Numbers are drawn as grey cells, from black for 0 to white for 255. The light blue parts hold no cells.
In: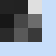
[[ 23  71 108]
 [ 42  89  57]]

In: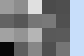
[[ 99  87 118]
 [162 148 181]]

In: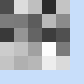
[[124 122  92]
 [ 57 149 100]]

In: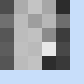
[[112 187 158]
 [ 86 188 193]]

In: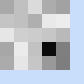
[[196 192 175]
 [230 207 204]]

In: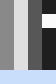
[[137 224  87]
 [137 224  87]]

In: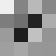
[[125 112  34]
 [155  29 193]]

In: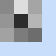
[[149  44 182]
 [162 124 109]]

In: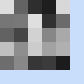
[[118 120 223]
 [ 98  69 210]]
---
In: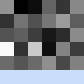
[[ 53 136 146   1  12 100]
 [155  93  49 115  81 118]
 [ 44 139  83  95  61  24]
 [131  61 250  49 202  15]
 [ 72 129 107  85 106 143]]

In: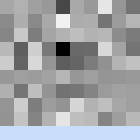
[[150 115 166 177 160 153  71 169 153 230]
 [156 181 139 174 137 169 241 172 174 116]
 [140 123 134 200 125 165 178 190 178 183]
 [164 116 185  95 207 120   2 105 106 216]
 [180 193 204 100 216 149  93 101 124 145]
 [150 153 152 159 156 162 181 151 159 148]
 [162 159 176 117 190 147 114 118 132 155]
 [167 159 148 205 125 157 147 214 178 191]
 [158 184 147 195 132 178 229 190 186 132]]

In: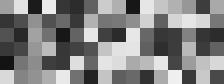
[[ 61 169 160 226  27 235  54  44  97 204 176  23 230 197 177 151]
 [216 119  53  78 145  81 105  56 178 117 121 142 209  96 213 230]
 [ 53  44  82  40 162 113  23  99 230  64  43 231 103  55  59 130]
 [ 60  98  57  70 151 188  55  66  83 196 226 228  96  46  60 185]
 [193 216  19 117 140  62  56 222 102 228 220 170 186 230  69 156]
 [201  73 217 132 146 174 233 113  34 196  95 105  49 171 239  57]]

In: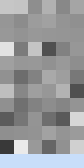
[[136 165 198 196 142 177]
 [148 144 150 140 156 161]
 [149 148 152 147 152 150]
 [129 151 226 123 196  80]
 [153 142 160 151 152 145]
 [158 120 145 109 130 169]
 [179  80 190 135 159 151]
 [133 148 144 112 130 141]
 [ 89 215  91 118 148 110]
 [148 155 143 145 147 162]
 [145 208  57 234 153 102]]

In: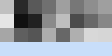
[[142 159 192  41  89 112 159 119]
 [105 135 229  16  33 138 190  75]
 [216 214 166  95  85 173 103 175]]

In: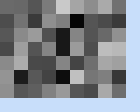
[[170 113 106 104  85 123 201 165 141]
 [ 75  58  77 115  58 143 127   6  85]
 [105 145  87 138 155  80  24 133  84]
 [189 184  73 158  84 133  24 155  78]
 [167 160 138 172  73  72 133  68 111]
 [127  55 148  28  88  67  13 192 118]
 [169 109 143  86  95 129 153  85  74]]

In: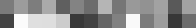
[[ 89 162 123 156 125 170  95 131 108 181 118 153 146 162]
 [ 55 108  67 251 223 222 204  56  66 101 129 249 123 157]]

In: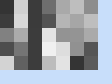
[[190 141  52 208  59 110 169]
 [166 190  60 216  59  83 181]
 [148 170 129 171  60 227 147]
 [145  85  77 117  60 240 221]
 [ 52  91 211  97  60 188 227]]

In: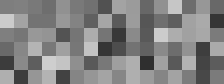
[[151 104 126 128 121 110 145 121 113  81 163 155 103 145 198 109]
 [170  53 203 163 115 115 152 131  96 166  90 156  86 111  94 162]
 [168 123 127 118 152 148  83 117 173 117  56 138  89 204 173 161]
 [ 62 170 105 135 180 120 160 119 195  53  77 115  97 138 109 146]
 [ 68  92  60 138  94 206 196 143  89 120 159 175  47 161  89 179]
 [ 72 123 175  61 150 179  66 133 150 164 134 175 155 133 163 124]]
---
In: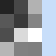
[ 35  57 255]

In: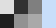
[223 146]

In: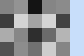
[132 212  46 205]

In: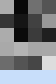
[173  21  59 168]

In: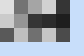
[223 149 112]

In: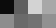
[ 11 106]
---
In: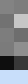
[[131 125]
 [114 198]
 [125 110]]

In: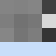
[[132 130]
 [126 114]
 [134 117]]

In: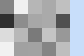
[[132 240]
 [ 47 141]
 [220 184]]

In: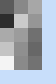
[[ 91 136]
 [ 45 202]
 [170 156]]

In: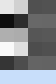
[[231 209]
 [ 14  44]
 [175 172]]

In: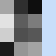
[[166  47]
 [226  93]
 [207  79]]
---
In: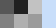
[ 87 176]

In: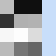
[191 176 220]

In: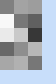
[128 120  55]

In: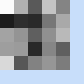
[251  46  95 134 124]

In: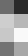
[108 183]

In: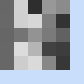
[103 208 147  66  55]
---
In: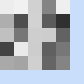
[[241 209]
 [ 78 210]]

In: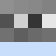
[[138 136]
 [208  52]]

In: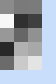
[[122 123]
 [ 48  63]]

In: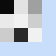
[[226 160]
 [241 206]]

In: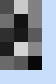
[[202 130]
 [ 18 130]]

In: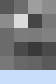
[[110 158]
 [219  69]]

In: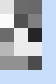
[[107 105]
 [ 81 128]]

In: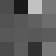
[[ 25 194]
 [ 88  96]]

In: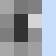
[[120 128]
 [ 51 213]]
